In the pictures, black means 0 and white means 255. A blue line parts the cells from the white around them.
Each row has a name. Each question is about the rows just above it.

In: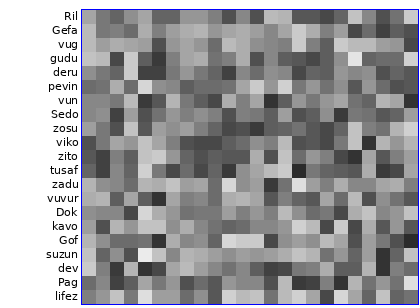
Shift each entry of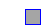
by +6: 171
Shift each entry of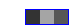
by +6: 57  171  93
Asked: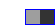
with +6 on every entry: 164  57
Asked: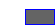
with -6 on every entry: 94  94
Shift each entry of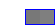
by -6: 114  121
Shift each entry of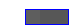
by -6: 88  81  81

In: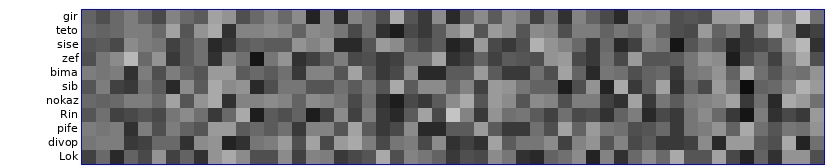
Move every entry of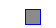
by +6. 145
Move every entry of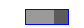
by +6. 160  160  97

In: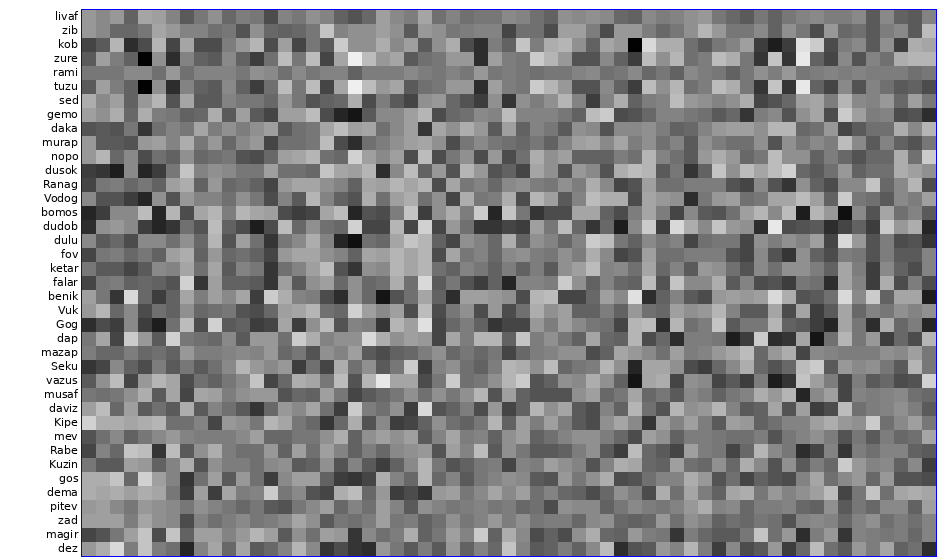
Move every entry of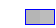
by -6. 175  182
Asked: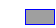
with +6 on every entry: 165  165
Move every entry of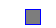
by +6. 131

